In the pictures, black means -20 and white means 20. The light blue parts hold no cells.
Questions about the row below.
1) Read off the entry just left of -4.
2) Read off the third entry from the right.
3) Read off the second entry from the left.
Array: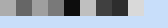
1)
7
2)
-10
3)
-4

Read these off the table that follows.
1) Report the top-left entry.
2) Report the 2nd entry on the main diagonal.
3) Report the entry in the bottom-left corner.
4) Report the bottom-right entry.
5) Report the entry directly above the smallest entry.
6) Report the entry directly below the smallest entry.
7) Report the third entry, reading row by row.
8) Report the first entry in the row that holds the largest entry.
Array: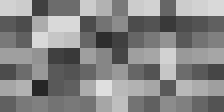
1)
13
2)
-8
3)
-5
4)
-7
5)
4
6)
0
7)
-10
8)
6

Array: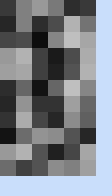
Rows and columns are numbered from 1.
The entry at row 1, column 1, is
-11
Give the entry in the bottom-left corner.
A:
-3
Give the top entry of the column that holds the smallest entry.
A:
4
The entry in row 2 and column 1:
-14
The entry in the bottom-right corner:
5
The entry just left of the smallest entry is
-8
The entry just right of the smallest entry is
1
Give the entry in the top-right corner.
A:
-11
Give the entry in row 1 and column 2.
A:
0
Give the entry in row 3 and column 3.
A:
-18

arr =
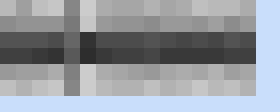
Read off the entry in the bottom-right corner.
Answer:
8
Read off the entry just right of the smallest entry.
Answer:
-11
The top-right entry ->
7
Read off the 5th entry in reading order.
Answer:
1
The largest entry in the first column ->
10
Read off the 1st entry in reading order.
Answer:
9
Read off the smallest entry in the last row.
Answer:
1
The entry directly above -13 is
-12
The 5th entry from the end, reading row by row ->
9
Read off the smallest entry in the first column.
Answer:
-10
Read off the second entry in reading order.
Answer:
5
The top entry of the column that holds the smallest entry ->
12
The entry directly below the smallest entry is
12
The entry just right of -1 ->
11
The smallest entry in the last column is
-10
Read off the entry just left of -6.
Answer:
-12
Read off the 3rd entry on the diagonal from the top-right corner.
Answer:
-9

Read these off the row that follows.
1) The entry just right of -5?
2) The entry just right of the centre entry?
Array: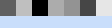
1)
10
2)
3

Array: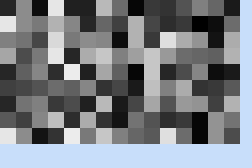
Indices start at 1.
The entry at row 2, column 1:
16
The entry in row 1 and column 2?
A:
2
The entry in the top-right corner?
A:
-16
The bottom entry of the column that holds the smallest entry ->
-19
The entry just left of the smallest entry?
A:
-11
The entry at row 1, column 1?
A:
-14
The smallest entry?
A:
-20
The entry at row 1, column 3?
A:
-18
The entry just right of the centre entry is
-19
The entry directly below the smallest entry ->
3
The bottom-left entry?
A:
16
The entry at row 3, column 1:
0
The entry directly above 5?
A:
8
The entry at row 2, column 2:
2
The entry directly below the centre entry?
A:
-9
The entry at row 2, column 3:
-1

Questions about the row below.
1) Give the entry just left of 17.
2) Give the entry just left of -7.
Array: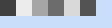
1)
-10
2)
14

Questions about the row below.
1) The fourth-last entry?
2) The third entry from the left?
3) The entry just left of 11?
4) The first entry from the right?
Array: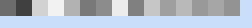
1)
9
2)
13
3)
0
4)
3

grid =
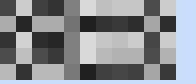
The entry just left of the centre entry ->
0
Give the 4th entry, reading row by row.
-12
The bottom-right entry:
-11
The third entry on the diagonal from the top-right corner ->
12
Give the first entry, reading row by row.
-9
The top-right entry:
12
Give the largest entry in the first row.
14
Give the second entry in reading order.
12
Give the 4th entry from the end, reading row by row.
-9
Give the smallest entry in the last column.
-13
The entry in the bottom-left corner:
9
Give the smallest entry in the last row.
-15
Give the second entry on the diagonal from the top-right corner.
6

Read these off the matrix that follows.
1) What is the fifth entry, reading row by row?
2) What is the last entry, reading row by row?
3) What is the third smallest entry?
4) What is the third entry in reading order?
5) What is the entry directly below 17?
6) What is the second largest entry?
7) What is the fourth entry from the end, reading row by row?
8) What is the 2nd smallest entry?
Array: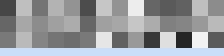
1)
3
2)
-6
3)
-9
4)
-2
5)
11
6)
17
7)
15
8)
-11

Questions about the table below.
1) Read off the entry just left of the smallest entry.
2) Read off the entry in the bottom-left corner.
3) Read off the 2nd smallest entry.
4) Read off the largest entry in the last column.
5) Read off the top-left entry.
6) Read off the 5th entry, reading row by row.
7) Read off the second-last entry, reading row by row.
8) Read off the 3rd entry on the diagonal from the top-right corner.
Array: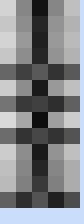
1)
6
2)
-5
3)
-17
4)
12
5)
13
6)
10
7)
-15
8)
-15
